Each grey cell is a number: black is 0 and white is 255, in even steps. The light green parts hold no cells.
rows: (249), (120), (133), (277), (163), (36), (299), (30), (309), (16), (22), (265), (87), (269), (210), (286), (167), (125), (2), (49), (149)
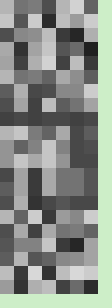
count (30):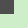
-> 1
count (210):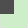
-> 1
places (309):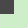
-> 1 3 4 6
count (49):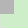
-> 0
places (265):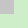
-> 1 3

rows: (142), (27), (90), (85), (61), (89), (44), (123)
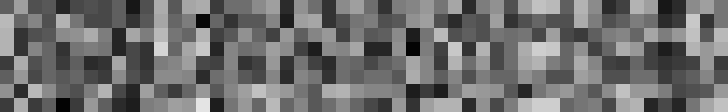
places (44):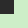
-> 1
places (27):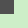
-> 3 24 27 31 34 37 39 40 43
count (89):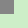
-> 6
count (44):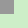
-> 7
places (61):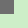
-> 24 28 33 36
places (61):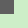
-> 5 27

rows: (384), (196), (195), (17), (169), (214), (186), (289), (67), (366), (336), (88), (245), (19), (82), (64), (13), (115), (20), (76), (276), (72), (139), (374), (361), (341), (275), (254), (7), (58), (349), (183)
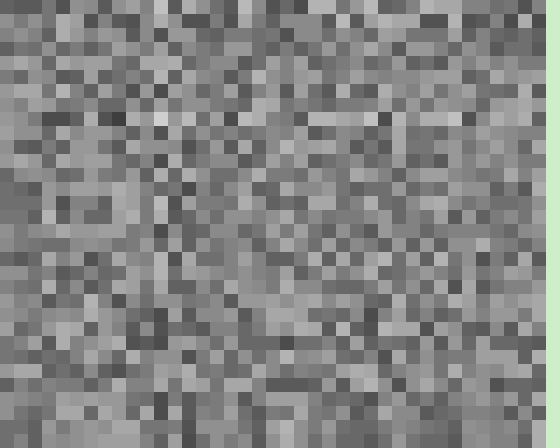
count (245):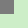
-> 4
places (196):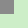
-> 10 20 21 22
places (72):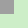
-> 19 21 24 33 35 37
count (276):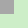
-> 5
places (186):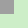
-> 7 12 16 21 30 33
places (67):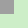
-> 15 25 36
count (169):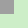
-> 4

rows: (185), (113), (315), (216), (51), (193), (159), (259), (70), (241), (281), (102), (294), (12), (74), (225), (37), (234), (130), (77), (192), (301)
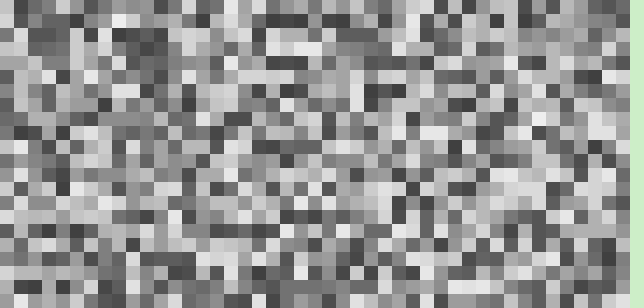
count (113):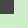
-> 3
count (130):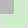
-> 0
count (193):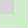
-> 6
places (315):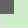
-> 4 42
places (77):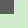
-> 20 28 33
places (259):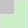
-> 1 15 28 29 35 37 42
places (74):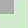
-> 6 37

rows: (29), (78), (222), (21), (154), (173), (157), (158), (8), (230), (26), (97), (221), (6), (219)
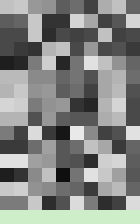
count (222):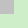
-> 1
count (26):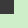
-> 3
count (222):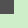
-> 0
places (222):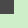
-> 0 1 4 6 9
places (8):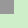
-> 3

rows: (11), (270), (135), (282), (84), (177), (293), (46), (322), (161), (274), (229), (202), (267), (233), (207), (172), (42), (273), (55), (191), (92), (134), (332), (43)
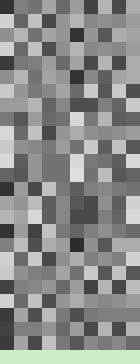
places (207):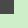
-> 5 6
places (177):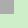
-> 9
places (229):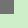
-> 3 4 7
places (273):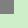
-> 6 8

